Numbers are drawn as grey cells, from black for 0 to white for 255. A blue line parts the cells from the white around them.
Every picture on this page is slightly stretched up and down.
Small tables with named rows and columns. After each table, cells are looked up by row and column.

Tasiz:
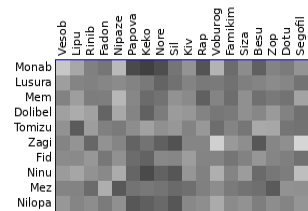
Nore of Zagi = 96
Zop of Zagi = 134
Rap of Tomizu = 152
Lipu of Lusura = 132
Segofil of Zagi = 213
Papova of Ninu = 101
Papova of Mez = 115
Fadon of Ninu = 137
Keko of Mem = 107
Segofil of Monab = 148
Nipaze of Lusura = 139
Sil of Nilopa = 86
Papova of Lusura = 131
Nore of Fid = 136
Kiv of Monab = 147
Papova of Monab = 74
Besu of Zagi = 87
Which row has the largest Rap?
Tomizu

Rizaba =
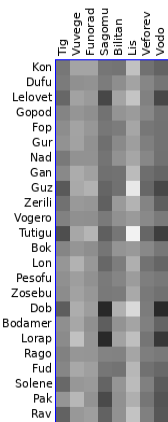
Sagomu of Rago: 131
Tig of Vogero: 129
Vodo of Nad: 113
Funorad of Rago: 149
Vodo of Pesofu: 120
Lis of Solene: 187
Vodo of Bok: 119
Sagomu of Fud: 118
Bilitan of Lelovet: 164
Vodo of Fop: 114
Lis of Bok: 153
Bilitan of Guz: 113
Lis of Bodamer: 164
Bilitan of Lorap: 162
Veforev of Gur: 127
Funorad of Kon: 164
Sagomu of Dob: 40

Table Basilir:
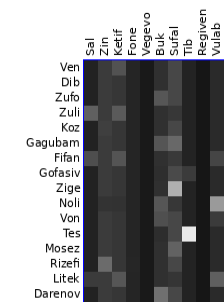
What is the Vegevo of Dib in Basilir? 25
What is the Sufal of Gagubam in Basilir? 104
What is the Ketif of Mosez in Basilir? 54
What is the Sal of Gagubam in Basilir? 34
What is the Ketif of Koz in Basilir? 54
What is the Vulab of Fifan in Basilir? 69
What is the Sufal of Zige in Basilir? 176
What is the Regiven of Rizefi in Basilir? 22
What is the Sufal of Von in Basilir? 71
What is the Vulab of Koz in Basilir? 42
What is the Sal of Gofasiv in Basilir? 34
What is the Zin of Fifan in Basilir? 59
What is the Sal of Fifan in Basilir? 78
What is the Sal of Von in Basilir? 34
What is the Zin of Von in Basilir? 59
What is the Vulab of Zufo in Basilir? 42
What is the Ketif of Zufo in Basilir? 54
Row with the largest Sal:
Zuli

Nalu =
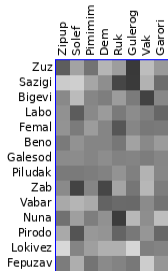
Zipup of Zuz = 93
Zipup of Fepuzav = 124
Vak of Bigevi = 66
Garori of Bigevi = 135
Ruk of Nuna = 60
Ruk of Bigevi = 156
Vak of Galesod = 125

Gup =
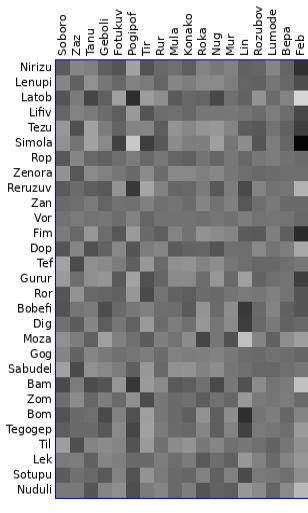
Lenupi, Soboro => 134
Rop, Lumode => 125
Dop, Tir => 124
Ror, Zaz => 147
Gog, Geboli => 121
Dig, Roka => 150
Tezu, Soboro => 151
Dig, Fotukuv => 118
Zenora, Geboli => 129
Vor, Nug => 117

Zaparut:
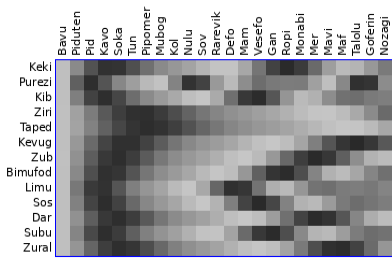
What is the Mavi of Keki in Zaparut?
158
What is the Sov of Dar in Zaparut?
161
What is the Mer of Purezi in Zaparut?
160
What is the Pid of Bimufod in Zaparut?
79
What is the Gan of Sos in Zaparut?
70
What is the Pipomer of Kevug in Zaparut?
66
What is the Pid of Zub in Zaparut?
93
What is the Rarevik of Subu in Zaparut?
195
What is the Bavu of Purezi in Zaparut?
191
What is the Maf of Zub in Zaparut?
95
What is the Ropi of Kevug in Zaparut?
189
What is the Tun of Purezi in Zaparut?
158
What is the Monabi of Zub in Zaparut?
62
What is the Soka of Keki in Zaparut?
51

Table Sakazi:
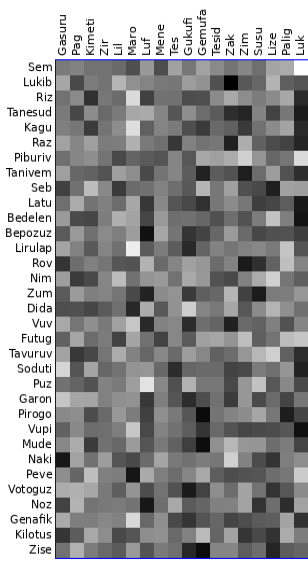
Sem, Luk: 255
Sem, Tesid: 138
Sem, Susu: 111
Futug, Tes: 135
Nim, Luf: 147
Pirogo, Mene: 143
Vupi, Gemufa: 53
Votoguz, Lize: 51
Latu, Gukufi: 72
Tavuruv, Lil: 172
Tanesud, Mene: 133
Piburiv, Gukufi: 87
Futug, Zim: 189
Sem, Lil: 106
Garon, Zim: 151
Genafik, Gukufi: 53
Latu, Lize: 69
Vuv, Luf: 41
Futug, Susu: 95
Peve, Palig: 119
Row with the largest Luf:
Puz

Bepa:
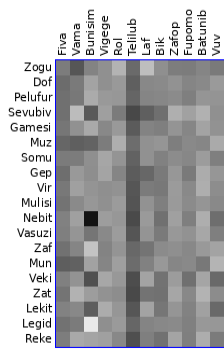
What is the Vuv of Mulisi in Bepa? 137
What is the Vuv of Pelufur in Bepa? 148
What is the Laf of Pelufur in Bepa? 133
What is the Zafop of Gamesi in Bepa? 148
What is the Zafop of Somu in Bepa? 140
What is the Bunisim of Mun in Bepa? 162
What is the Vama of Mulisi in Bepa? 138
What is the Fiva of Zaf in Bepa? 113
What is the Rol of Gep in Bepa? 133
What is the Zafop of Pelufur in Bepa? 139
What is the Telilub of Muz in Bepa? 109
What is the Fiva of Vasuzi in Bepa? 127
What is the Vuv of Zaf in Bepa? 163
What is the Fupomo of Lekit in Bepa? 130
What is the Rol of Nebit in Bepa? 151
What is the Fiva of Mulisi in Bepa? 115

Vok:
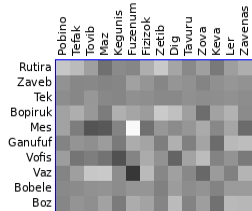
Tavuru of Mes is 150
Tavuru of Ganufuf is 128
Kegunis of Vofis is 81
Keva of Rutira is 121
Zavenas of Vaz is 180
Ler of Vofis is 147
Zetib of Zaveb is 134
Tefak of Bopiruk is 174
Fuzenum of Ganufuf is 172
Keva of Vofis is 131
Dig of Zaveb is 149
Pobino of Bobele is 137
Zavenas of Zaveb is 146
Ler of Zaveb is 150
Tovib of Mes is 84
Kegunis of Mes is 132
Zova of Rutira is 159
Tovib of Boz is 143
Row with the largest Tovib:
Vaz

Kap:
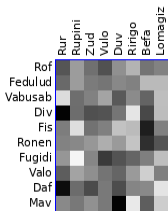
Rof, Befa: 116
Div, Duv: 117
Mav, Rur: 137
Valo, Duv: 101
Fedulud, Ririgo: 129
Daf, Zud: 75
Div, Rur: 3
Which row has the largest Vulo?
Ronen

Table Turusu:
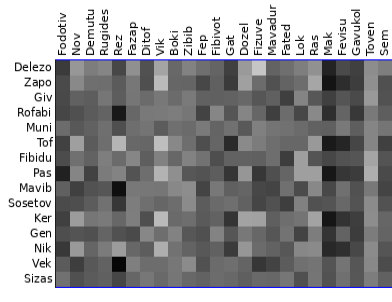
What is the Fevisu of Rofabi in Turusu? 100
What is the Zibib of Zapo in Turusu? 101
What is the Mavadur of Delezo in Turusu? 99
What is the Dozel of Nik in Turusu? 150
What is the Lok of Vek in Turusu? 112
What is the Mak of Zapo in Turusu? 20
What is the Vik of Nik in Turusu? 174
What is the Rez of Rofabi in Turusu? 24
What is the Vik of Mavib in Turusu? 118
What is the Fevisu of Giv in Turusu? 85
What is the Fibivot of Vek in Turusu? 107
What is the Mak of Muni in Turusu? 96
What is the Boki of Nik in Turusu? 114
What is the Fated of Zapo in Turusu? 99
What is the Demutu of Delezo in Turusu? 125
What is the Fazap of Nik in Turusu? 103
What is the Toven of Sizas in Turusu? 125
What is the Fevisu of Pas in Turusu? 54

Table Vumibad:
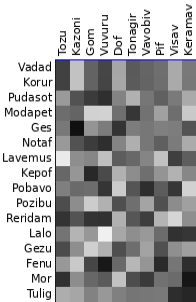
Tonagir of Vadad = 90
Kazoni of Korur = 194
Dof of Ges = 52
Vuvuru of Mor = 90
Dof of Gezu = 78
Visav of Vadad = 170
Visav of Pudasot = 122
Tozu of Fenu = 152
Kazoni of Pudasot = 82
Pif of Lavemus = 194
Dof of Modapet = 111
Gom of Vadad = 99
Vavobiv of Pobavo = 46
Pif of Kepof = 148
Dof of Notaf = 132
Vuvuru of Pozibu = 177
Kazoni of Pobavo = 106
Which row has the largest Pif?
Lavemus

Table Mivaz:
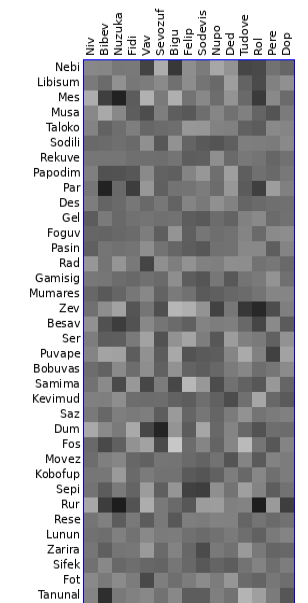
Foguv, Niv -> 102
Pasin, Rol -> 136
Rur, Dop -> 62
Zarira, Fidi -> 119
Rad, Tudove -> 141
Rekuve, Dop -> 113
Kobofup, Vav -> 123
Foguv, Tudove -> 132
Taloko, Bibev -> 98
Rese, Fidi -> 121
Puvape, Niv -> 132
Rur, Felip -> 87
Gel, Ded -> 99
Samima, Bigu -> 71
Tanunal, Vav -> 136
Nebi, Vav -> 67
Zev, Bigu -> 182

